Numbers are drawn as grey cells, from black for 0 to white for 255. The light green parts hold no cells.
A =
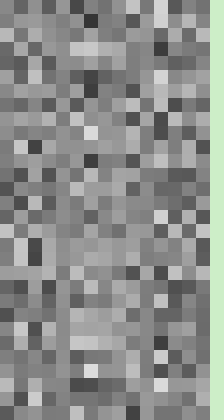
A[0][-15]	136
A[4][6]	160
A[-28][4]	135
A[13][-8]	156
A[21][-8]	123
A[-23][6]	149
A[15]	[101, 157, 106, 123, 141, 130, 98, 137, 158, 133, 128, 208, 95, 176, 87]
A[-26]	[101, 90, 167, 90, 142, 140, 160, 133, 161, 126, 136, 122, 96, 105, 133]
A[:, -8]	[114, 124, 127, 176, 133, 98, 130, 126, 151, 148, 160, 125, 131, 156, 124, 137, 129, 161, 166, 145, 135, 123, 157, 165, 177, 122, 147, 100, 109, 148]
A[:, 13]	[130, 182, 107, 123, 105, 149, 182, 122, 142, 93, 174, 175, 88, 130, 94, 176, 106, 171, 159, 141, 89, 134, 124, 160, 129, 142, 92, 152, 113, 143]
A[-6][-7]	167
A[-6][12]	139
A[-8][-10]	181
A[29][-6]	66
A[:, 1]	[100, 151, 119, 167, 90, 101, 161, 103, 164, 121, 198, 147, 81, 137, 77, 157, 124, 197, 196, 159, 80, 109, 131, 199, 174, 116, 123, 119, 81, 137]
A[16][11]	94
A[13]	[83, 137, 127, 119, 134, 186, 156, 156, 170, 98, 140, 103, 104, 130, 110]
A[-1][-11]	124
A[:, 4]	[150, 128, 135, 143, 142, 131, 125, 152, 125, 146, 145, 126, 148, 134, 140, 141, 132, 142, 144, 124, 149, 145, 140, 139, 140, 143, 147, 134, 131, 124]
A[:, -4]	[211, 208, 105, 60, 122, 211, 184, 188, 75, 77, 162, 191, 122, 103, 123, 208, 94, 149, 131, 77, 117, 192, 100, 117, 62, 203, 80, 218, 145, 116]
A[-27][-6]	127
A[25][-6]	173
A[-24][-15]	136
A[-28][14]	185
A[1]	[127, 151, 154, 140, 128, 145, 53, 124, 130, 87, 155, 208, 141, 182, 132]
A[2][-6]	155
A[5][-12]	114
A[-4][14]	146
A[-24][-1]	143
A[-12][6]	171

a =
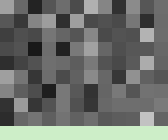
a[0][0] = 161
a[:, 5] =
[75, 159, 85, 121, 93, 97, 88, 81, 97]
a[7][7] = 104
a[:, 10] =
[86, 46, 179, 87, 172, 97, 114, 109, 194]
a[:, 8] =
[49, 74, 83, 79, 73, 55, 121, 110, 93]
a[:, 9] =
[139, 119, 80, 87, 90, 145, 85, 110, 95]
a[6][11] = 112
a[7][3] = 83
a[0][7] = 133
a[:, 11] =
[109, 107, 108, 103, 100, 85, 112, 122, 100]
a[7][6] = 54
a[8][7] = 88
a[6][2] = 77
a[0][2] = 35
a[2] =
[63, 79, 73, 118, 101, 85, 135, 74, 83, 80, 179, 108]
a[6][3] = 30
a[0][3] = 85
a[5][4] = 75
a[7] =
[50, 155, 54, 83, 120, 81, 54, 104, 110, 110, 109, 122]
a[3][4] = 34
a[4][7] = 83
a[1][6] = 74
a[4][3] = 111
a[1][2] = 133

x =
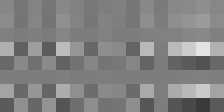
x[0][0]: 134
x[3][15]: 177
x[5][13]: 127
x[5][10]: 125
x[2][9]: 125
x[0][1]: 119
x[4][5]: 114
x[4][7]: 117
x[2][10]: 128
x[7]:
[91, 144, 103, 148, 85, 110, 141, 115, 117, 142, 86, 125, 85, 73, 58, 90]
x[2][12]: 129
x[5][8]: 124
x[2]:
[128, 124, 127, 124, 133, 125, 124, 129, 124, 125, 128, 129, 129, 134, 136, 128]
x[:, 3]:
[118, 116, 124, 92, 138, 124, 101, 148]
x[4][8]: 120
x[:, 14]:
[142, 154, 136, 227, 82, 128, 202, 58]
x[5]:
[125, 124, 125, 124, 127, 124, 125, 126, 124, 125, 125, 125, 125, 127, 128, 126]
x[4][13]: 91
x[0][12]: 136
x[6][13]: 184
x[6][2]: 150
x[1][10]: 142
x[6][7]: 138
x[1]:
[139, 117, 133, 116, 143, 131, 119, 130, 127, 119, 142, 125, 142, 148, 154, 139]
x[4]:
[104, 136, 112, 138, 98, 114, 133, 117, 120, 134, 100, 124, 99, 91, 82, 104]
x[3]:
[176, 97, 158, 92, 187, 149, 103, 142, 137, 100, 185, 126, 185, 204, 227, 177]

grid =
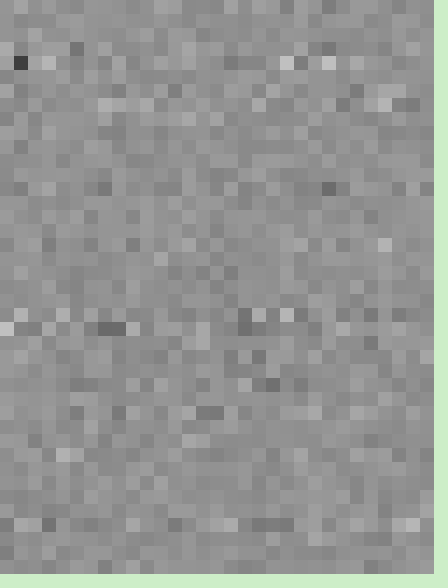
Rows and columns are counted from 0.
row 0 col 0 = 149
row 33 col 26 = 147
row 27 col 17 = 165
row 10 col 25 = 142
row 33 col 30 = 140
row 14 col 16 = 141
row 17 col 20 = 158
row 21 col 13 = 150
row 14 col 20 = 147
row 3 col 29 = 162
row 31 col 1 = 152
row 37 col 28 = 168
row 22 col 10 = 138
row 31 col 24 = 148
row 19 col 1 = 160
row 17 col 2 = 158
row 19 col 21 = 139
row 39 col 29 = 153
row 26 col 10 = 145
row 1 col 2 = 141
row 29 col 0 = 158
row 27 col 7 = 138
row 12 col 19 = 144
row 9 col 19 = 155
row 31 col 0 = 154
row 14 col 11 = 146
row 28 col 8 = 139
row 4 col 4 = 145
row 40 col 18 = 136
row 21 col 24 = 142
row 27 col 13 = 142
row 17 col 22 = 138
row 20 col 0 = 140
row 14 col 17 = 133
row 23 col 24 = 169
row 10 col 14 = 153
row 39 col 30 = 148
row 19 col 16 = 127
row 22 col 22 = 145

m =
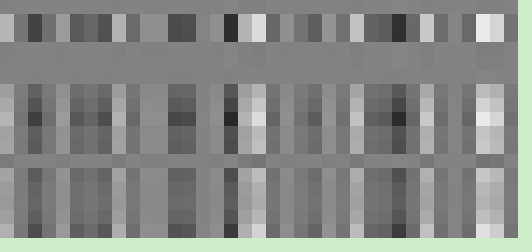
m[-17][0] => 129
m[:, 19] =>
[131, 103, 102, 131, 131, 130, 116, 110, 101, 114, 112, 131, 113, 117, 118, 115, 106]
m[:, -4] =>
[131, 104, 104, 131, 131, 130, 117, 111, 102, 115, 113, 131, 114, 118, 119, 116, 108]
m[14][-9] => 94
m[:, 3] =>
[130, 112, 112, 130, 130, 130, 121, 117, 111, 120, 119, 130, 119, 122, 122, 120, 115]
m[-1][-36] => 120
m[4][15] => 130
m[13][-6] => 120
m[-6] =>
[123, 130, 131, 130, 126, 131, 131, 131, 123, 131, 128, 128, 131, 131, 130, 128, 132, 123, 117, 131, 128, 130, 131, 128, 130, 121, 131, 131, 132, 131, 120, 131, 130, 131, 115, 118, 130]
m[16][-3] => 224
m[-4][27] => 112
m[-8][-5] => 132
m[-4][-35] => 100
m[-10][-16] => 119
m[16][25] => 188
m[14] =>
[153, 125, 102, 122, 142, 112, 118, 109, 152, 120, 136, 136, 106, 108, 131, 136, 93, 153, 171, 118, 136, 123, 115, 138, 123, 160, 116, 113, 94, 118, 162, 121, 131, 119, 178, 168, 123]
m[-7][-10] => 106
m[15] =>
[159, 124, 95, 120, 145, 108, 115, 104, 157, 117, 138, 137, 100, 102, 131, 138, 84, 159, 182, 115, 137, 122, 111, 140, 121, 167, 113, 109, 85, 116, 170, 118, 132, 116, 190, 178, 122]
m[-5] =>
[163, 123, 91, 119, 146, 105, 113, 100, 161, 115, 139, 138, 96, 98, 131, 139, 78, 163, 188, 113, 138, 121, 108, 142, 120, 172, 111, 107, 80, 114, 176, 117, 132, 114, 198, 184, 121]
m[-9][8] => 177
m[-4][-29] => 154
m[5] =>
[131, 130, 129, 130, 130, 129, 130, 129, 131, 130, 130, 130, 129, 129, 130, 130, 129, 131, 131, 130, 130, 130, 130, 130, 130, 131, 130, 129, 129, 130, 131, 130, 130, 130, 132, 131, 130]
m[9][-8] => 114
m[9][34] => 195
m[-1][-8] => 107
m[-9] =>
[181, 117, 63, 111, 155, 87, 101, 78, 177, 105, 143, 142, 71, 75, 132, 143, 40, 180, 219, 101, 143, 114, 92, 148, 112, 194, 97, 90, 43, 102, 200, 108, 133, 102, 234, 213, 114]
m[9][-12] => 170
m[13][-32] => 111
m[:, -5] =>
[130, 133, 133, 130, 130, 130, 131, 132, 133, 132, 132, 130, 132, 131, 131, 132, 132]
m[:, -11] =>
[131, 99, 99, 131, 131, 130, 114, 107, 97, 112, 110, 131, 111, 115, 116, 113, 103]
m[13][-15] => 113

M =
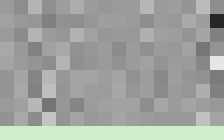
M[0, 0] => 155
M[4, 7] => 154
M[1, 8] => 158
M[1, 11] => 156
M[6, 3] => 191
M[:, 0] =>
[155, 161, 155, 168, 163, 149, 148, 154, 147]
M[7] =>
[154, 160, 183, 116, 150, 133, 156, 160, 162, 162, 141, 166, 156, 164, 157, 152]
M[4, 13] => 155
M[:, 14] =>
[187, 157, 165, 118, 134, 145, 174, 157, 193]
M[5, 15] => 123
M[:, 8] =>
[155, 158, 153, 140, 146, 165, 167, 162, 165]
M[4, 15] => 230
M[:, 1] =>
[141, 153, 140, 153, 154, 165, 168, 160, 168]
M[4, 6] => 149
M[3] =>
[168, 153, 130, 161, 168, 146, 151, 155, 140, 155, 144, 155, 152, 162, 118, 148]
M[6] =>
[148, 168, 130, 191, 149, 163, 157, 156, 167, 150, 158, 139, 155, 150, 174, 129]
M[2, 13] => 148
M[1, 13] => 169
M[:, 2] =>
[180, 150, 180, 130, 149, 133, 130, 183, 140]
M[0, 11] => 154
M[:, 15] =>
[142, 38, 129, 148, 230, 123, 129, 152, 163]
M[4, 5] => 144

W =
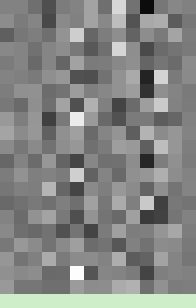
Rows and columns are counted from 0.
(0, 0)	130
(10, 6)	112
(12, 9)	144
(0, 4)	124
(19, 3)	106
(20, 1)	118
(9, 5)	160
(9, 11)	139
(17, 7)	115
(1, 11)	173
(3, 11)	107
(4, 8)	136
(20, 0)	153
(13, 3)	181
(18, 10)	99
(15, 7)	116
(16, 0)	137
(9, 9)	94
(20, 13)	126
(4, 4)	101
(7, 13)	123
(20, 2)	118
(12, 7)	132
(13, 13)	132
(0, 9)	114
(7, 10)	158
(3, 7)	111
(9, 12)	150
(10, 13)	126
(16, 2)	105
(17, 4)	138
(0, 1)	130
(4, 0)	123
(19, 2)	141
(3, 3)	133
